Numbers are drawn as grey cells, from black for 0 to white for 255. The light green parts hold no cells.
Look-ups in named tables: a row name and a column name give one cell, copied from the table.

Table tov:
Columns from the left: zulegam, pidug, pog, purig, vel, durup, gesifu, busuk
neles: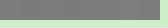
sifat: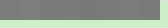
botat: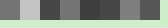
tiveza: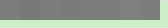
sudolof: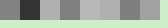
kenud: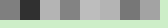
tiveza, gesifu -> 128
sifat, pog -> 122
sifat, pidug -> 126
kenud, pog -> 180
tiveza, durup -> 125
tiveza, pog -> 125
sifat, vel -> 121
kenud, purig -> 131
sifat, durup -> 122

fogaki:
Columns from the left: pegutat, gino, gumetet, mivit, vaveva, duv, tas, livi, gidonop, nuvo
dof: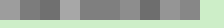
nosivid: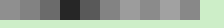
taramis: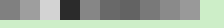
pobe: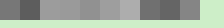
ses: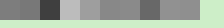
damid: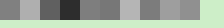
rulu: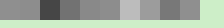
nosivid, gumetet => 107
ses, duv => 136
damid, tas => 181
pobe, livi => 112
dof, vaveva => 127
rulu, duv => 141
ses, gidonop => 145
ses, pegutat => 125

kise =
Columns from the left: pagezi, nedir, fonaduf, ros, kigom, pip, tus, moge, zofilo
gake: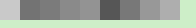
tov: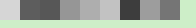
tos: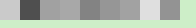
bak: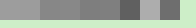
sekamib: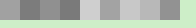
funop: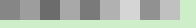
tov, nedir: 93
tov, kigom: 174
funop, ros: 168
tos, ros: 168
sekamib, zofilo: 146
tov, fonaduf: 87

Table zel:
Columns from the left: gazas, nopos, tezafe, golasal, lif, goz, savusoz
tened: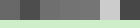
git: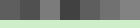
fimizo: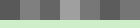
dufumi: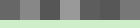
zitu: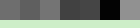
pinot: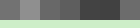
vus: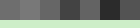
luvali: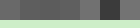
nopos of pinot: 143
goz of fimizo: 92
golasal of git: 65
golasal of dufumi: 153
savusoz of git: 130
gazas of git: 94
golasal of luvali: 95
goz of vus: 43
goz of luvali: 59
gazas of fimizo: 89
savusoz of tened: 71
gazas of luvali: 105
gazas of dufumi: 103
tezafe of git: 123

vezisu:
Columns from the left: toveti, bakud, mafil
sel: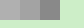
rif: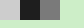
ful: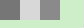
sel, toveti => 176
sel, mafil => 137
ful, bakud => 216
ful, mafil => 138
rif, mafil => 122
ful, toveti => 118
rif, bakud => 30
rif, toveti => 205
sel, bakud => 163

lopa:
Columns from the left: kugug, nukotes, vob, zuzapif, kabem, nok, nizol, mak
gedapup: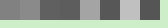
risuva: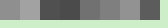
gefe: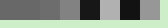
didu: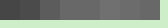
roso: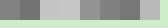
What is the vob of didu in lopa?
92
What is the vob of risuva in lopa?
80
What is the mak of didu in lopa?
104
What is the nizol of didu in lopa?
108
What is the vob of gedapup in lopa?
96
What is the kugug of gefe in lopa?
104
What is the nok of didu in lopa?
112
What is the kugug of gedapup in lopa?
129
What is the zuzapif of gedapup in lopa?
93
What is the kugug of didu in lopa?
70

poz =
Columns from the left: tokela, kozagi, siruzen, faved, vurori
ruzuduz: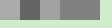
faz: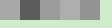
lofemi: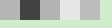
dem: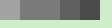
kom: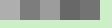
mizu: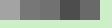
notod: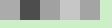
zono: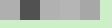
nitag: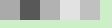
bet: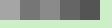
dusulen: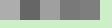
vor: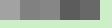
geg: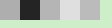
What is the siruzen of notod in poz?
161
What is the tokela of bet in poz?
165
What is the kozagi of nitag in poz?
88
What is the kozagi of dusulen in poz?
102
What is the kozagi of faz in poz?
92
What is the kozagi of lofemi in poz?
66
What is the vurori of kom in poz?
115
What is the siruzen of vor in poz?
134
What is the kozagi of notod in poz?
77
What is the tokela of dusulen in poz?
173
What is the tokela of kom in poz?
174
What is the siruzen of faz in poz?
155

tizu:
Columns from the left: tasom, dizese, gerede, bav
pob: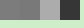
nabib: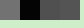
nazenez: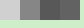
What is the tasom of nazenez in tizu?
208
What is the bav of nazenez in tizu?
98
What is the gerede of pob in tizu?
172
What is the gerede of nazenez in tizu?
88
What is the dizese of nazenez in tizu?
134
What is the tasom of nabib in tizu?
114

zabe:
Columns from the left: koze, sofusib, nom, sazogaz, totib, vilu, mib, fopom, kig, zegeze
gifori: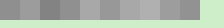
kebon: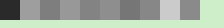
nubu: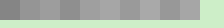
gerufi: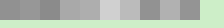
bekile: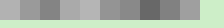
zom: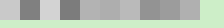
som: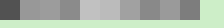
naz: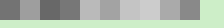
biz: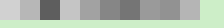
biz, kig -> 146
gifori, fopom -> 176
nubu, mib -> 154
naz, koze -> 115
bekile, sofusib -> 154
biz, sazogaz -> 197
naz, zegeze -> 137
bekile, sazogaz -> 170

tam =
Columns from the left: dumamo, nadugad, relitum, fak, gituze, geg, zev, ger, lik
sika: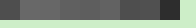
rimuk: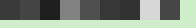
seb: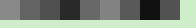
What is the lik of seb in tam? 82
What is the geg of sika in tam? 98
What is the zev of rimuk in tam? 50
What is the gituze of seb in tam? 104
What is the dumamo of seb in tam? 137
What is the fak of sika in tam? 96
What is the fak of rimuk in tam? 129
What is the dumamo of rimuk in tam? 58
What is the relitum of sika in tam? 103
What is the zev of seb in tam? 89
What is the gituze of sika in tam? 94
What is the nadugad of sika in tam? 104
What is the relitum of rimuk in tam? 31
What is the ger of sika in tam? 80
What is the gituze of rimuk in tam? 79
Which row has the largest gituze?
seb

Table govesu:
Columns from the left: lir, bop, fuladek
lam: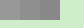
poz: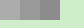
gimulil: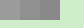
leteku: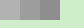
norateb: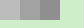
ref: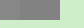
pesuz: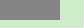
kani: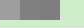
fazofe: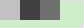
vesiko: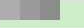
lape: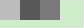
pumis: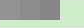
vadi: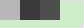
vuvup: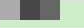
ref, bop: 130
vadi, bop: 57
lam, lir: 152
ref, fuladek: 129
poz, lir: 172
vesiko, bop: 154
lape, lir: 188
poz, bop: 153
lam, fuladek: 136
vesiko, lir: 173
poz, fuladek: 140
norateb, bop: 162
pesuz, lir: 133
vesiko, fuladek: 140
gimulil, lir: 155
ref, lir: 135
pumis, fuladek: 135
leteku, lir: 178
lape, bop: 88
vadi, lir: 183

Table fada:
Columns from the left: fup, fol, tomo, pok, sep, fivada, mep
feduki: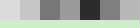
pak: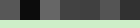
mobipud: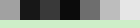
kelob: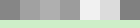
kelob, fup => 134
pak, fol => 12
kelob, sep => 241
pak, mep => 49
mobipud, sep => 110
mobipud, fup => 161
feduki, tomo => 119
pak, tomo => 102
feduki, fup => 219
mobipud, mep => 230
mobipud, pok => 11
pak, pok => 66
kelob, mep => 128
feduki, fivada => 127
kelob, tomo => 175
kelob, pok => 156
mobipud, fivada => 189
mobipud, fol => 23
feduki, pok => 154
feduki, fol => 199

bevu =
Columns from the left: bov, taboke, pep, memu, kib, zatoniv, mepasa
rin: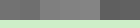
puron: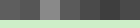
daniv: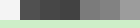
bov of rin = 114
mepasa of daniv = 156
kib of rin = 132
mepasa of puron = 73
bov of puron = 94
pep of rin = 127
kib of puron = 74
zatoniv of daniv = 130
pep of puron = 137
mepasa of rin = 97
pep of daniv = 71
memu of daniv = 66
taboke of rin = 111
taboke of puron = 86
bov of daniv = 244
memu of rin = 130
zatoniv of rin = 95

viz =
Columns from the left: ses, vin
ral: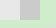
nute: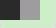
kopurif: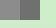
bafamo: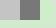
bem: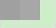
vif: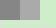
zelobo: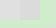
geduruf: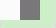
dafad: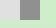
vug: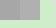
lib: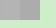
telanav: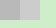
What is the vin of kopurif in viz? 112
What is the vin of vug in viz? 176
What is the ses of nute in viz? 42
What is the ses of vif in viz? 134
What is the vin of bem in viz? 167
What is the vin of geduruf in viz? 120
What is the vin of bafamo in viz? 120
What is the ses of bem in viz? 160

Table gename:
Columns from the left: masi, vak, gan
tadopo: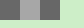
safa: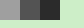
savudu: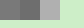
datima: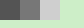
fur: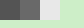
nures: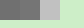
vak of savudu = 110
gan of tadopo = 103
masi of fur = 84
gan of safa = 43
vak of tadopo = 167
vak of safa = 83
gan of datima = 207
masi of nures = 112
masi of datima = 84
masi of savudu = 121
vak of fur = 105
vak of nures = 117
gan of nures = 193
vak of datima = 119
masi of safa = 159
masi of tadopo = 104
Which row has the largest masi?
safa

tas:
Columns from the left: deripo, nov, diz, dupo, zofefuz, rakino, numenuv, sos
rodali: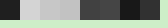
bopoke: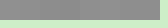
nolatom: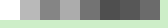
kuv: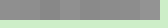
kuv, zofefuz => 138
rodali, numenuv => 24
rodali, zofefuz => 65
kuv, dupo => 144
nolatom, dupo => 172
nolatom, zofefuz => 115
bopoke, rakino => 144
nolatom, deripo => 255
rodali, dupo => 194
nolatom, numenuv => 87
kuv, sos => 147
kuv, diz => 136
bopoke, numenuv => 142

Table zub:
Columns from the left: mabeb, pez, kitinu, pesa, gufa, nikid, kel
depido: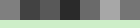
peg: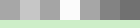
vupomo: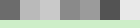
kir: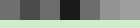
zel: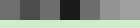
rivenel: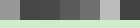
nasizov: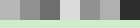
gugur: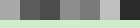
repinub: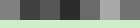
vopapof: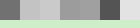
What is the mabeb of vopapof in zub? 113
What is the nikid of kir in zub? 147
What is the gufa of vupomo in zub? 155
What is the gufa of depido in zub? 106
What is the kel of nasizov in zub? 46
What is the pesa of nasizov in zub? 220
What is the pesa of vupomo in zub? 138
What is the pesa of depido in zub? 42
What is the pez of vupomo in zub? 186
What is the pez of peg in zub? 198
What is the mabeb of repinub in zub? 128
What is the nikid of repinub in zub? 169

